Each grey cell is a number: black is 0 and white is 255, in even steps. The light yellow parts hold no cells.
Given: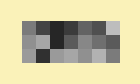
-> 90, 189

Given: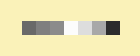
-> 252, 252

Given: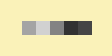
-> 131, 209

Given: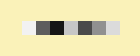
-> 198, 242

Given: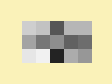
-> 142, 241

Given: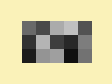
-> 62, 192

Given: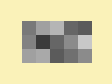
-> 102, 200

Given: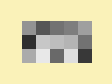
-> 189, 232

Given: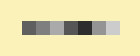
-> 86, 204

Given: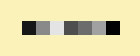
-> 78, 228
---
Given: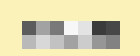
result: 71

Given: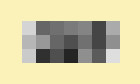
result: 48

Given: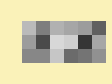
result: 74

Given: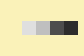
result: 77

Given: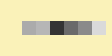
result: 106

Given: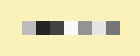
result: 66

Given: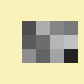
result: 79

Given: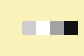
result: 162
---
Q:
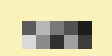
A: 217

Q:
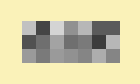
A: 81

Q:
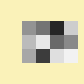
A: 187

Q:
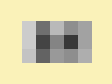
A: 204

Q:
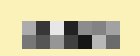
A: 119

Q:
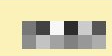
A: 141

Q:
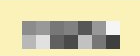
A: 184

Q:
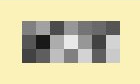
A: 85

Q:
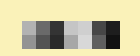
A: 147

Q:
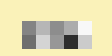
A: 110
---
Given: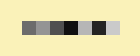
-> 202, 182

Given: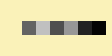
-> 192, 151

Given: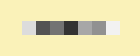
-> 242, 220

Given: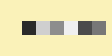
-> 240, 207

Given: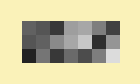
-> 220, 199

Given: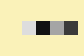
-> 221, 165

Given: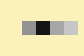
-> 198, 167
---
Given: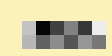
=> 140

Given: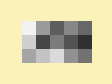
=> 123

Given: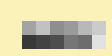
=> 78

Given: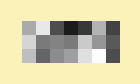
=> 131

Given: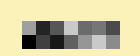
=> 24

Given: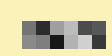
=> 24
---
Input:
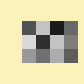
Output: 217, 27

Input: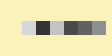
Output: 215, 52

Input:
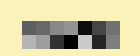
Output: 202, 1

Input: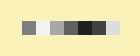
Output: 242, 32

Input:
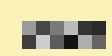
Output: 205, 19

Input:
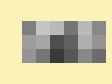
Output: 196, 57
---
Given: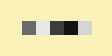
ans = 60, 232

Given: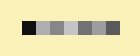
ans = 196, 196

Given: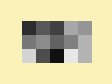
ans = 98, 231

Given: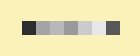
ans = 154, 231

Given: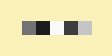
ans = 250, 250

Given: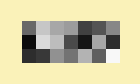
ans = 74, 248

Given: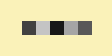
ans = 24, 196

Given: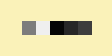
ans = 6, 239

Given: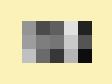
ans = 117, 224

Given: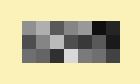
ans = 78, 216
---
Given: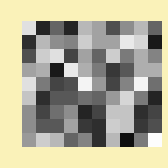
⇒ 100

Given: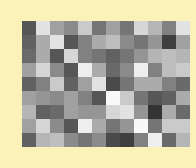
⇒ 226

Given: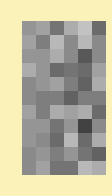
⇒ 107

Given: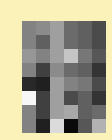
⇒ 75

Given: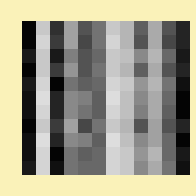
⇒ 36

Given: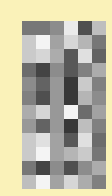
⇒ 190

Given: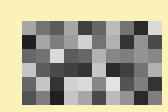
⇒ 218

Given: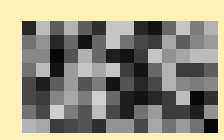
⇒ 178
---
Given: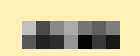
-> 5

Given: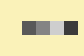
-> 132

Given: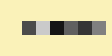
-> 96

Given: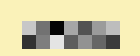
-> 146

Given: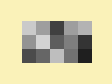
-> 190

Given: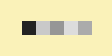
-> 150

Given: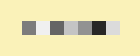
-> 146

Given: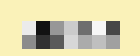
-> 171
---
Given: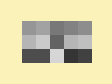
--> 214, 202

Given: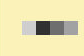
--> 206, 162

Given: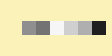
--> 246, 207

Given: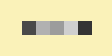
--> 207, 177

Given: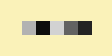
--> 210, 178

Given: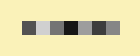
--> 208, 157
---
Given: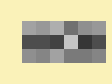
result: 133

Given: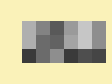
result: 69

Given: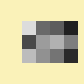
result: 42

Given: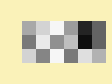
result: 178

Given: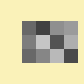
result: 74

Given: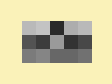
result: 113

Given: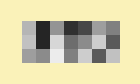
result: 193
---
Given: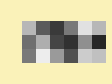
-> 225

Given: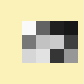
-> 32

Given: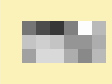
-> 253

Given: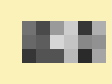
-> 54

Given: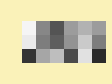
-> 178

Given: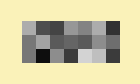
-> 172

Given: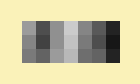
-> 89

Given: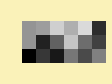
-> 218
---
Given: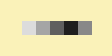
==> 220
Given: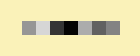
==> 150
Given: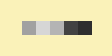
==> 161
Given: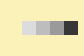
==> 220
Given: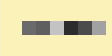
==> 106
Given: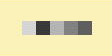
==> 213
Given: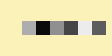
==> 173
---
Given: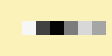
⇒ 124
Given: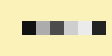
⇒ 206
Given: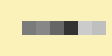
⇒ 51
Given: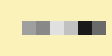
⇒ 193
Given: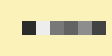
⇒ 99
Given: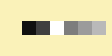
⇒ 125
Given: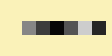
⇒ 84
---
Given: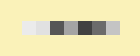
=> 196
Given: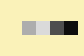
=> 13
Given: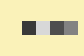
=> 130
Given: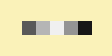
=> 23
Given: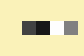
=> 128
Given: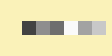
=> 200
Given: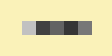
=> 119
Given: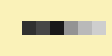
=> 206
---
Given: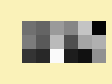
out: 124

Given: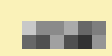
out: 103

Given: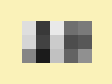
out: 213

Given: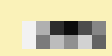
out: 242

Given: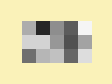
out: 211

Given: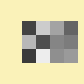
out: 184

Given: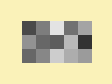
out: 146

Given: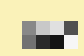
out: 114
